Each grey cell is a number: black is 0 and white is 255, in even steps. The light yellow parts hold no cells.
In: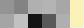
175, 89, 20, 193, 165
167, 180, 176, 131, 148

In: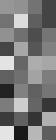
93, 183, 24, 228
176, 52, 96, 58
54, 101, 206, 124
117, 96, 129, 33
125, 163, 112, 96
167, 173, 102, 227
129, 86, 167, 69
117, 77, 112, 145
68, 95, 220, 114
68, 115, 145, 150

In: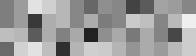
204, 185, 155, 171, 148, 180, 203, 207, 180, 47, 190, 226, 209, 105
204, 71, 131, 171, 121, 169, 143, 33, 169, 129, 173, 91, 183, 190
239, 185, 133, 191, 202, 135, 124, 172, 135, 183, 173, 57, 156, 126
134, 156, 163, 91, 67, 135, 143, 103, 135, 183, 208, 226, 156, 126

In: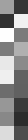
77, 220
44, 136
58, 151
97, 109
98, 239
138, 232
176, 123
123, 254
241, 49
53, 161

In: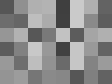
98, 128, 86, 135, 138, 118, 156, 148
155, 131, 198, 106, 146, 190, 110, 153
99, 153, 198, 65, 152, 200, 129, 92
176, 165, 92, 194, 121, 87, 178, 150
93, 138, 202, 64, 171, 190, 102, 109
99, 175, 202, 63, 179, 176, 144, 86

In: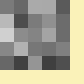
79, 63, 149, 65, 103
128, 114, 119, 178, 135
108, 164, 132, 140, 208
108, 144, 123, 77, 185
90, 169, 170, 104, 122

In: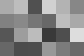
105, 123, 152, 77, 76, 103
221, 78, 57, 188, 157, 86
169, 190, 104, 118, 137, 129
135, 179, 209, 80, 189, 171
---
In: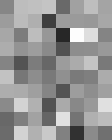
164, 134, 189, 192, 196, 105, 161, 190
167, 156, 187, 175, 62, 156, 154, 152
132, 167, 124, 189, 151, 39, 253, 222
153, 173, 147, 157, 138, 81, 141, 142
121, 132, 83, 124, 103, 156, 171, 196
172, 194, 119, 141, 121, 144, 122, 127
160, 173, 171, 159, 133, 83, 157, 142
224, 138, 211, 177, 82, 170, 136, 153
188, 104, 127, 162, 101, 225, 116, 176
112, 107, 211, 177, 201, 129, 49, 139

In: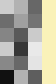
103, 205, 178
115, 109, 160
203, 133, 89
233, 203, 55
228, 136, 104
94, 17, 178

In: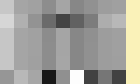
160, 199, 165, 161, 141, 165, 135, 145, 157
184, 214, 176, 147, 107, 68, 97, 124, 173
160, 198, 165, 161, 140, 165, 135, 144, 157
160, 198, 165, 161, 141, 165, 135, 145, 157
159, 198, 165, 160, 141, 166, 135, 145, 157
66, 150, 184, 166, 24, 144, 253, 66, 118

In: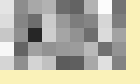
115, 228, 141, 168, 178, 108, 99, 179, 252
126, 220, 133, 109, 203, 153, 125, 133, 214
163, 199, 143, 38, 206, 165, 146, 110, 219
147, 247, 100, 161, 146, 153, 156, 185, 112
130, 213, 143, 212, 193, 92, 95, 168, 224

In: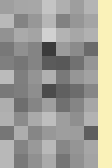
180, 159, 166, 167, 196, 175, 158
164, 185, 131, 151, 182, 129, 150
177, 146, 170, 164, 209, 179, 167
106, 120, 144, 132, 59, 155, 139
149, 127, 118, 132, 91, 88, 113
162, 187, 127, 148, 176, 121, 150
134, 121, 126, 142, 75, 96, 108
166, 174, 110, 133, 159, 112, 133
178, 177, 139, 170, 190, 158, 143
94, 118, 173, 134, 152, 158, 157
166, 184, 132, 153, 185, 135, 149
163, 184, 121, 144, 170, 117, 145

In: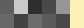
150, 95, 201, 46, 73
72, 104, 67, 108, 91
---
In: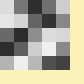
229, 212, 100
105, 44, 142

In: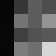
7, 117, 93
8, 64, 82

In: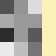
170, 154, 153
44, 154, 89

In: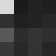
49, 32, 35
89, 45, 52

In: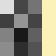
63, 149, 68
130, 24, 96

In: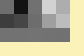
61, 70, 109
114, 114, 115

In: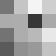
172, 173, 55
115, 173, 185
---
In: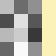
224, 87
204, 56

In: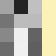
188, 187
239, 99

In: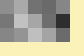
193, 166
148, 191

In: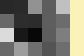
45, 44
24, 8

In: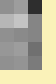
196, 133
138, 133

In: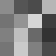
147, 214
191, 105

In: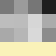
188, 214
182, 217
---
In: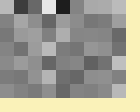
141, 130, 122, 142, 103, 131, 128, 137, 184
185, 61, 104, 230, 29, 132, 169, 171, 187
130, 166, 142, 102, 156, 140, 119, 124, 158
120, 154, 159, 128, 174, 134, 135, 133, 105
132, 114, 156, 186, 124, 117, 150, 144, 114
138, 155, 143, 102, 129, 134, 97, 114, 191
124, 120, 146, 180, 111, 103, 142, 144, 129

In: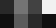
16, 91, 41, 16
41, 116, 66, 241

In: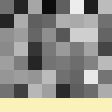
114, 64, 183, 159, 43, 94, 108, 172
113, 36, 166, 12, 95, 237, 29, 188
36, 172, 95, 103, 175, 170, 179, 112
144, 157, 102, 143, 87, 207, 207, 100
138, 183, 53, 121, 154, 123, 164, 69
159, 125, 37, 115, 121, 109, 130, 186
150, 157, 149, 187, 112, 101, 232, 116

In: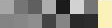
132, 135, 142, 68, 133, 41, 44
167, 117, 95, 173, 27, 210, 117

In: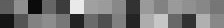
21, 84, 130, 141, 119, 35, 107, 79, 128, 36, 173, 198, 104, 49, 176, 136
94, 143, 11, 102, 60, 233, 160, 155, 136, 50, 154, 130, 154, 144, 135, 118

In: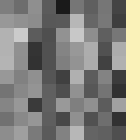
141, 159, 122, 90, 130, 183, 100, 96, 79
126, 109, 143, 91, 26, 118, 95, 118, 68
152, 145, 140, 88, 89, 183, 102, 120, 62
178, 203, 92, 79, 146, 200, 142, 95, 119
178, 144, 52, 81, 132, 152, 173, 81, 172
180, 143, 50, 81, 127, 147, 172, 65, 176
152, 129, 144, 85, 64, 176, 92, 131, 60
116, 136, 148, 96, 78, 145, 87, 116, 49
133, 152, 58, 97, 153, 127, 144, 92, 161
113, 137, 150, 94, 72, 144, 81, 110, 50
